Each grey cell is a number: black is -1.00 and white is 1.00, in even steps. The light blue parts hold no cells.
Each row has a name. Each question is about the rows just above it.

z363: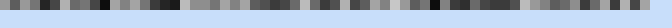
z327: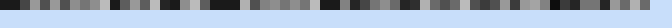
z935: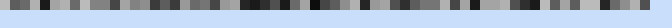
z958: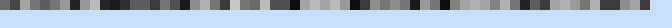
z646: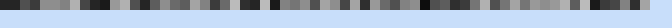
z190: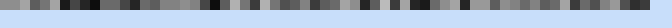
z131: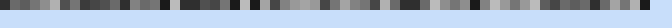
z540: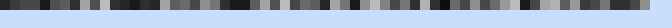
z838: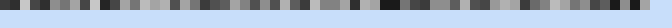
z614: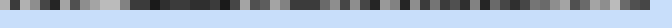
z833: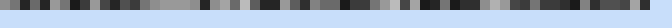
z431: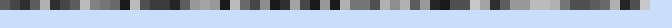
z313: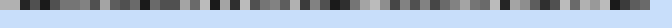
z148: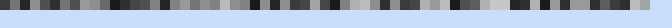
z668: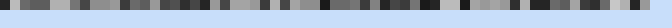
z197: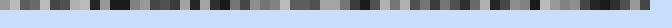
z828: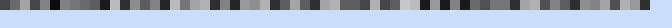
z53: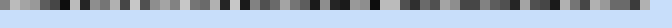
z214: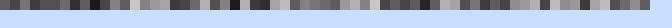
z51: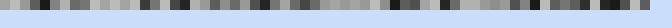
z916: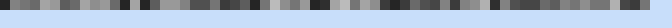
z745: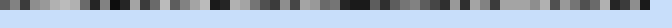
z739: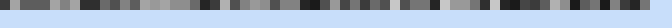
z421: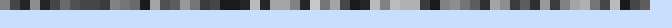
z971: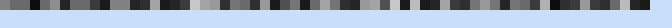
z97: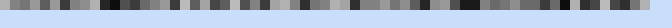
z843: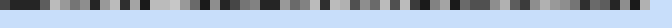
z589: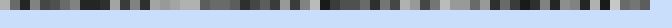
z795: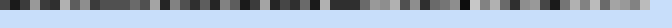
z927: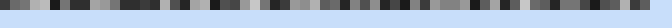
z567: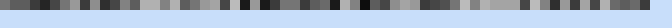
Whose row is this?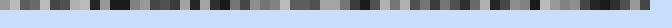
z197
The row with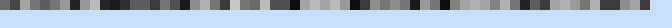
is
z958
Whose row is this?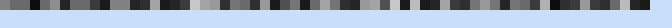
z971
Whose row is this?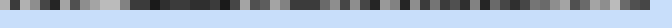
z614

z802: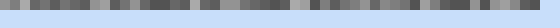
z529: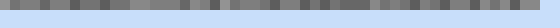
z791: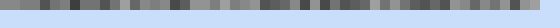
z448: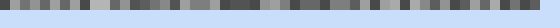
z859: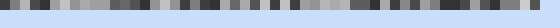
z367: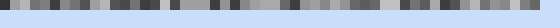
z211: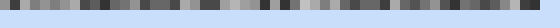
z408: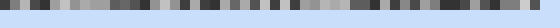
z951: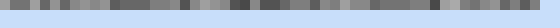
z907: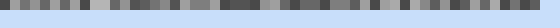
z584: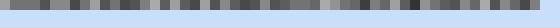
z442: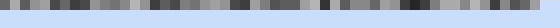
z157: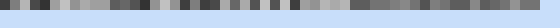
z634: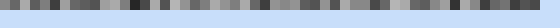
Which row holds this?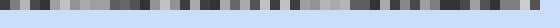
z408
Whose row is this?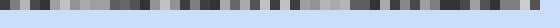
z859
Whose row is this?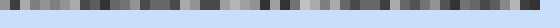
z211

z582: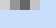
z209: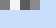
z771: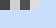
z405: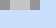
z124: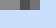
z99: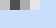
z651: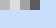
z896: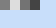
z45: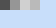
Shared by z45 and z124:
[-0.37]
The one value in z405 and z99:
[0.54]
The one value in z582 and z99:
[0.54]
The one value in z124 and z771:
[-0.37]

